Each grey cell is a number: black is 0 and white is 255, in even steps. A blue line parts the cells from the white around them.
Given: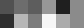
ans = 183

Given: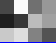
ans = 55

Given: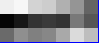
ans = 23

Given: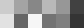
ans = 102

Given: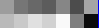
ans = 201

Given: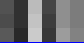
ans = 49

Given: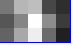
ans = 133

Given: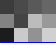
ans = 68

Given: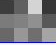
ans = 129
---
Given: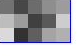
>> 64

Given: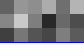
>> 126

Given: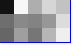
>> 131

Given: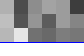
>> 149

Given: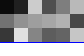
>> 158

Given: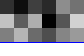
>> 174

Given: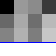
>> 110

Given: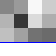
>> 219
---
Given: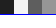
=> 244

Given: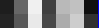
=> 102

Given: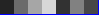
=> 107

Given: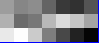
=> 134

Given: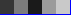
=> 124

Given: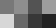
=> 142

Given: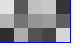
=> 88
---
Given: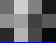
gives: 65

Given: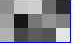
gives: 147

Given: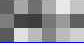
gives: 153

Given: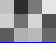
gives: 214

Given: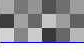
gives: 156

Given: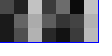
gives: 67
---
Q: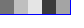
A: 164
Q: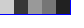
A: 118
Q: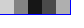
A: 131
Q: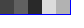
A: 96
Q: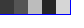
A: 84
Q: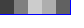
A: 127
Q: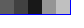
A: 93
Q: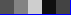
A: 82
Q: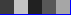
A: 87
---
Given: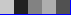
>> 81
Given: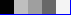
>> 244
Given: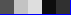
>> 48
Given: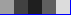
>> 220
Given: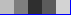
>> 211
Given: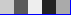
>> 170
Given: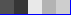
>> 206
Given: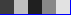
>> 226
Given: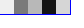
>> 214
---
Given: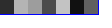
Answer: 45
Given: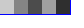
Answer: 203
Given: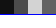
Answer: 17
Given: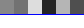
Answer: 135
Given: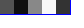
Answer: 82
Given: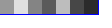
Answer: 152
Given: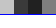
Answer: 197
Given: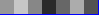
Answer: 151
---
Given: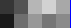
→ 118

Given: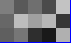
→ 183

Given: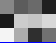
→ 197

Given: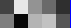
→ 194

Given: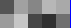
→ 48

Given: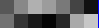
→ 169
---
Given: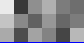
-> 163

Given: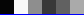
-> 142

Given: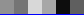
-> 216

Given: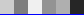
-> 240

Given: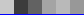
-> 98

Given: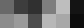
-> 76

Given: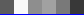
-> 142

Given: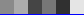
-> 69

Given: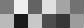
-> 200
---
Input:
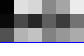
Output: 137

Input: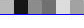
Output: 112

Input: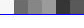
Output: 155

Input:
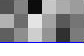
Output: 198

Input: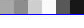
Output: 250

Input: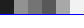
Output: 88

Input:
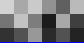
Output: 146

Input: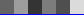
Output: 124

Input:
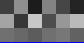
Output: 131
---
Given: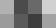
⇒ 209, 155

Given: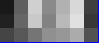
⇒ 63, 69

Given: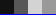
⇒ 153, 18

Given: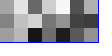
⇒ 176, 158

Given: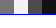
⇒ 18, 116

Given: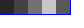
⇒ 88, 38

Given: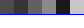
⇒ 199, 75
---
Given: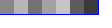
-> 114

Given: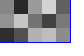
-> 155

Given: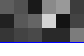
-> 25

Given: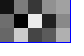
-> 55

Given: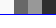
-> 152

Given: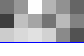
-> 254
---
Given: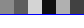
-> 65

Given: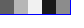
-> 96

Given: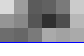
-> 78

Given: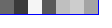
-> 89

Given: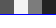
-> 87

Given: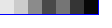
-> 53

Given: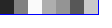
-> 87

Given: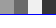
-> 106
